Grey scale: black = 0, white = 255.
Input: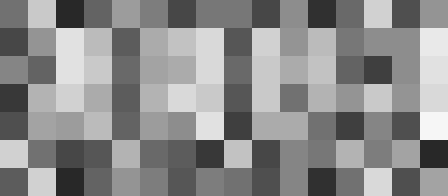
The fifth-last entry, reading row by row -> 48
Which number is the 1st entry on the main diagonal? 113
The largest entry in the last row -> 217
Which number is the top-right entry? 148
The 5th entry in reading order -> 156
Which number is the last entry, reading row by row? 163
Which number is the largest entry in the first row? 209
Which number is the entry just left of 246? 79
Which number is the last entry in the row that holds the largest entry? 246
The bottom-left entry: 92
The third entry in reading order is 40
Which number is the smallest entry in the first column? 56
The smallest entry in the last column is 40
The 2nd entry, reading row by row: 201
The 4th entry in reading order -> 99
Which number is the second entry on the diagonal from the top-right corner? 141
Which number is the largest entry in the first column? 209
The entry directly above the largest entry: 217
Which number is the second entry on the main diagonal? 148
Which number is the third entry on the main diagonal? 225
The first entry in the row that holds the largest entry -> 79

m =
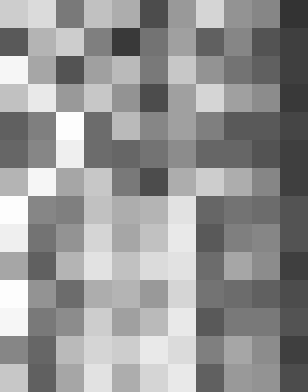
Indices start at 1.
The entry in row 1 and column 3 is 121
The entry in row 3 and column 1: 246
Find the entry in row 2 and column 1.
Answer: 89
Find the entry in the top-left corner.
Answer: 205
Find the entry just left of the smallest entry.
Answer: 134
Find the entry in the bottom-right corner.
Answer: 76
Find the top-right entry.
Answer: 51
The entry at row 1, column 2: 219
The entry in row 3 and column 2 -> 166
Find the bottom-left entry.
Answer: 199

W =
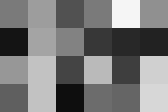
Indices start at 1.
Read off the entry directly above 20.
122
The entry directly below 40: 62
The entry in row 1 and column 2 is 157
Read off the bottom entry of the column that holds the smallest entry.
14
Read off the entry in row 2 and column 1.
20
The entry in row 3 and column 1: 151
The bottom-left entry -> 95

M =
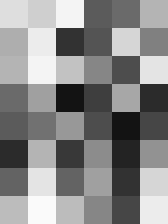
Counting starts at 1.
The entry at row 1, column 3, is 244
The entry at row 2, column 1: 174
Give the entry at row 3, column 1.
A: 180
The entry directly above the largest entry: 228
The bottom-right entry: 236
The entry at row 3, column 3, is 194
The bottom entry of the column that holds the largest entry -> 250
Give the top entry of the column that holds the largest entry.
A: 207
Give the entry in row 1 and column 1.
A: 222
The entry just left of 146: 35
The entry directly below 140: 160
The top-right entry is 180
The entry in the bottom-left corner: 188

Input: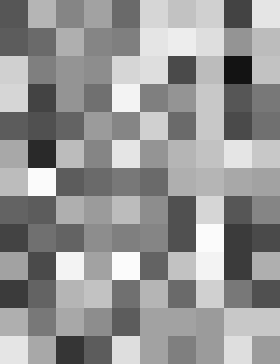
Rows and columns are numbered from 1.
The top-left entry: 86
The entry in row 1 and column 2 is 181
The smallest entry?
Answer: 19
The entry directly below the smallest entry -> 86
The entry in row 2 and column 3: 175
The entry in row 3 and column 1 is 208
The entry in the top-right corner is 229
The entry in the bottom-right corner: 155
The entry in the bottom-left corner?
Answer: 229
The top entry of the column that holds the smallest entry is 67
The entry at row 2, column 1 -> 92
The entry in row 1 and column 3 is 133
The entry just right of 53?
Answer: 92

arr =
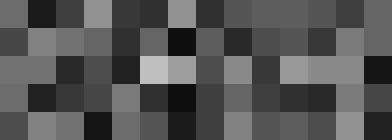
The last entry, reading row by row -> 33
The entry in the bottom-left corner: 77
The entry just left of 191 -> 33
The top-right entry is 101
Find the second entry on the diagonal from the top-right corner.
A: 122
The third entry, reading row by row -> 63
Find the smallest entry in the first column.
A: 71
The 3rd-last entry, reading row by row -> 77
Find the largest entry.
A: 191
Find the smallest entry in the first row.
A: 27
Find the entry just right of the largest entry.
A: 158
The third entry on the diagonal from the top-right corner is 137
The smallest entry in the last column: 21
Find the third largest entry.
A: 152
